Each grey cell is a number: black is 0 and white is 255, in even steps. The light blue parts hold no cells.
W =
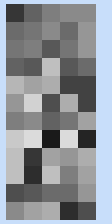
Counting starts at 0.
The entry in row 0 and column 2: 126
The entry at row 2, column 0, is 117
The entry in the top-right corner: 138
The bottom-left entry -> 138
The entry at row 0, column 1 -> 98
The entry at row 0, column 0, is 54
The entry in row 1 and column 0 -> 107
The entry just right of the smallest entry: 219
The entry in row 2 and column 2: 88

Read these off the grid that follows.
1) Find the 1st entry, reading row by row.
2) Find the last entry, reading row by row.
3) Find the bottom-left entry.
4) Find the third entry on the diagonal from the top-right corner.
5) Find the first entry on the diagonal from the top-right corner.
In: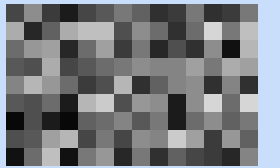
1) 70
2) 132
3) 17
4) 141
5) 120

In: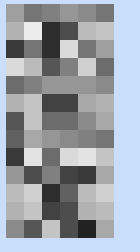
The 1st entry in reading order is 159
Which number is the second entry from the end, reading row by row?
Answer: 34
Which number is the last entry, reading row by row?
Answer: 168
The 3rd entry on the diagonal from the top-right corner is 218
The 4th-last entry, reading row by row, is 196
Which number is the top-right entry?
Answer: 117
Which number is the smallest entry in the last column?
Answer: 108
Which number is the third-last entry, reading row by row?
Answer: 77
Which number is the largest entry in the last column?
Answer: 208
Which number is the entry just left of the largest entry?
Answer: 178
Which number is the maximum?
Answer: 236
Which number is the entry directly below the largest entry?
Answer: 117
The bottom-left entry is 138
